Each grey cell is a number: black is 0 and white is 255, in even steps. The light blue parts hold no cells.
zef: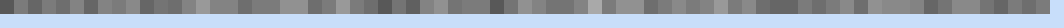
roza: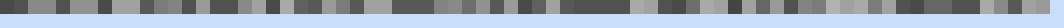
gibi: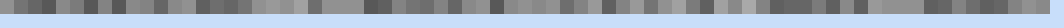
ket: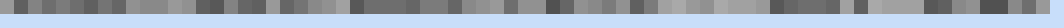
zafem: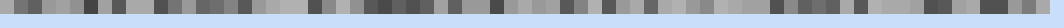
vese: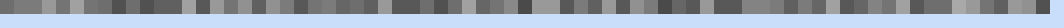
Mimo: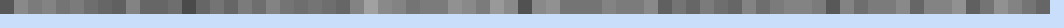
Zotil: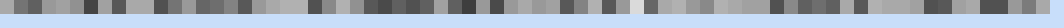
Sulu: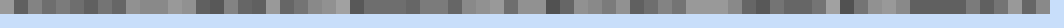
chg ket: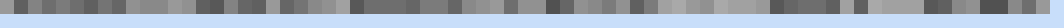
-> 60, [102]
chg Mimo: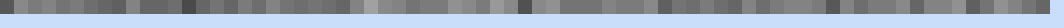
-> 50, [102]
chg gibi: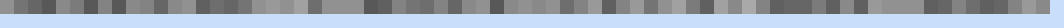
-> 74, [145]

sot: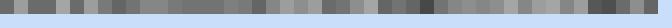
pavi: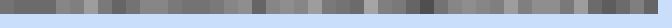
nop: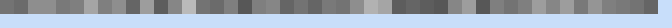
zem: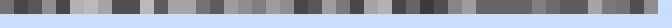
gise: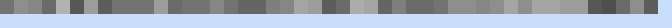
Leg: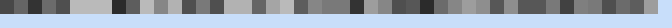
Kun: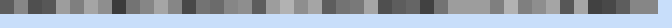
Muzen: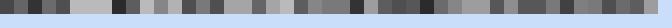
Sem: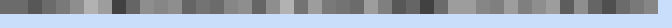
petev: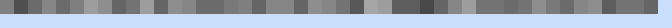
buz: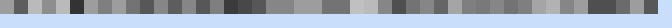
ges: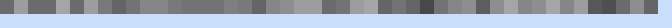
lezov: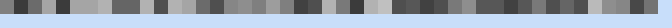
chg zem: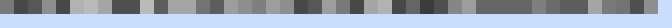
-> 1, [115]
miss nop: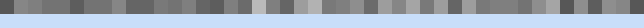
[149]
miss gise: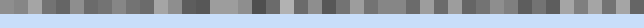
[172]
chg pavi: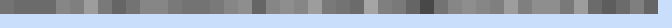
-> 31, [79]

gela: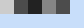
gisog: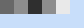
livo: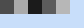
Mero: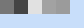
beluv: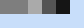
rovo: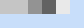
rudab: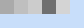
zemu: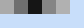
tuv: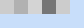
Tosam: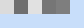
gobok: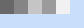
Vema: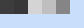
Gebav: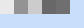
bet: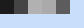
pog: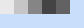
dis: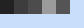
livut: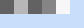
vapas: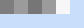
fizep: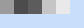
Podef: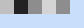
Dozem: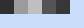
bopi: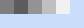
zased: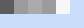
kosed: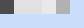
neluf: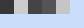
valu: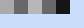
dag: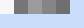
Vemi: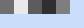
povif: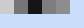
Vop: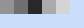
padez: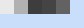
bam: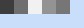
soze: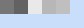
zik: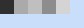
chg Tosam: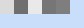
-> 3, [225]
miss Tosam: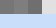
[219]
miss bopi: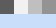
[126]
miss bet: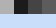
[170]
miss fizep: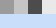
[92]
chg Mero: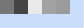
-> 3, [225]
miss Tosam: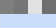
[219]

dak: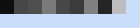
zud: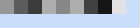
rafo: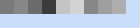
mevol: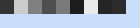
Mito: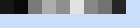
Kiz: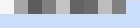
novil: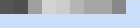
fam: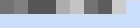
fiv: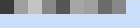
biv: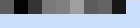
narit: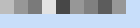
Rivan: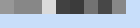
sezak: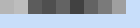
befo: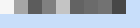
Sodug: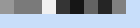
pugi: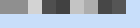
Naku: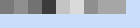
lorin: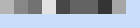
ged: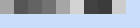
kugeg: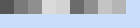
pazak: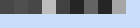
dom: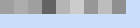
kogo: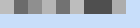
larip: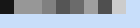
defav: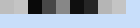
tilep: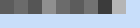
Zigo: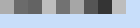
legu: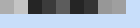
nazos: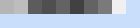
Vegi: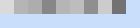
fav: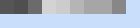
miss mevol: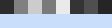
[29]
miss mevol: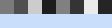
[44]

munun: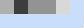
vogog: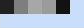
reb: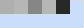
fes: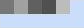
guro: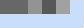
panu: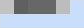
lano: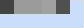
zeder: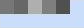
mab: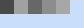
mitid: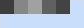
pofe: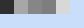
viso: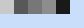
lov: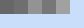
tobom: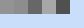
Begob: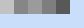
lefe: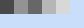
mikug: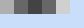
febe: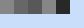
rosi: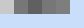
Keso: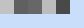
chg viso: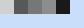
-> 1, [201]
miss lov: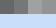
[111]
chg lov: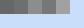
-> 3, [147]
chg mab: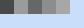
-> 2, [161]

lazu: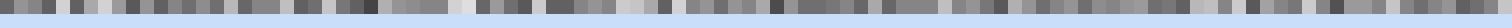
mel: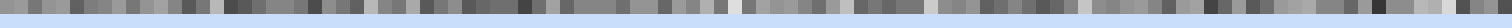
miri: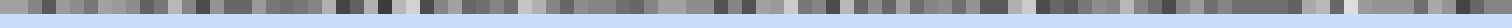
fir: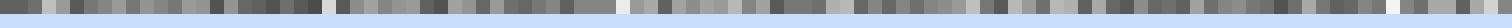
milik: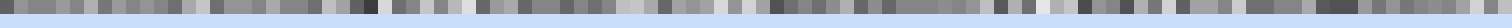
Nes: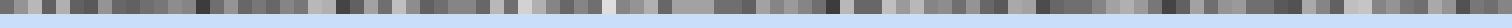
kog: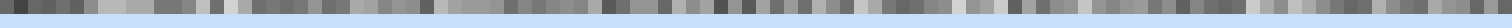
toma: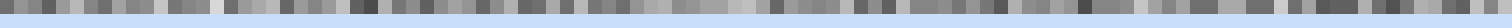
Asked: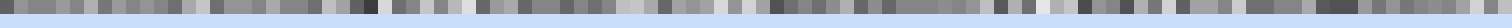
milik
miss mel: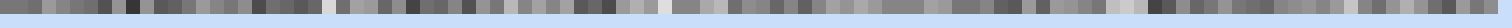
[125]

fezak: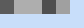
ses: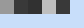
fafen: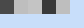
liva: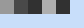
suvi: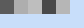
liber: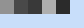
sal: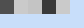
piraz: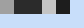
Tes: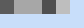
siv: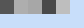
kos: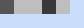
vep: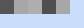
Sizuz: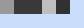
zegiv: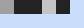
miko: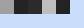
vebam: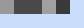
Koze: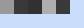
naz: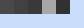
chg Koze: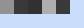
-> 1, [153]
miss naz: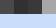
[65]
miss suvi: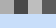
[182]

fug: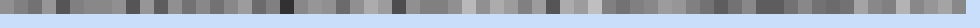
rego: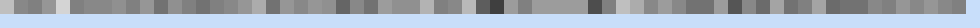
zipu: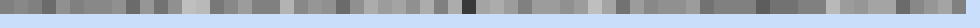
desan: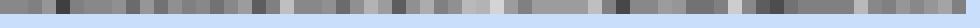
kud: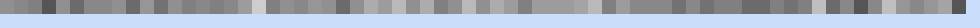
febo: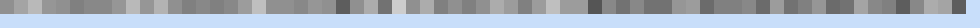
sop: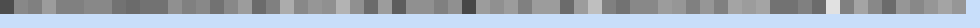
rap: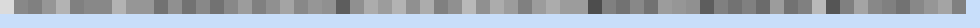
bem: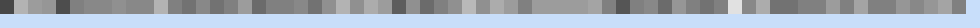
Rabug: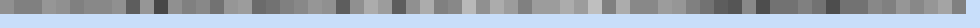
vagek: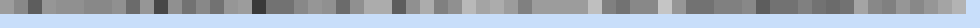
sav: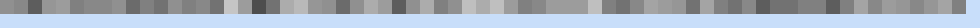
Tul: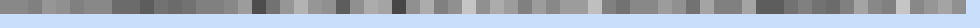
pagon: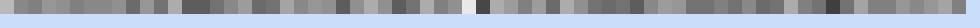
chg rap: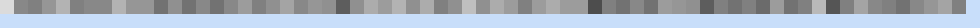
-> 34, [185]
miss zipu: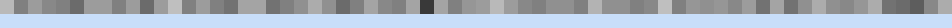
[120]
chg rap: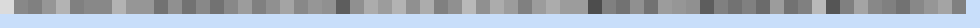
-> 46, [136]
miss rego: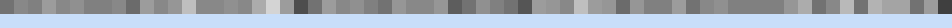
[101]
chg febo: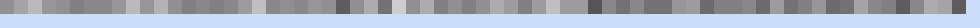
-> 20, [144]

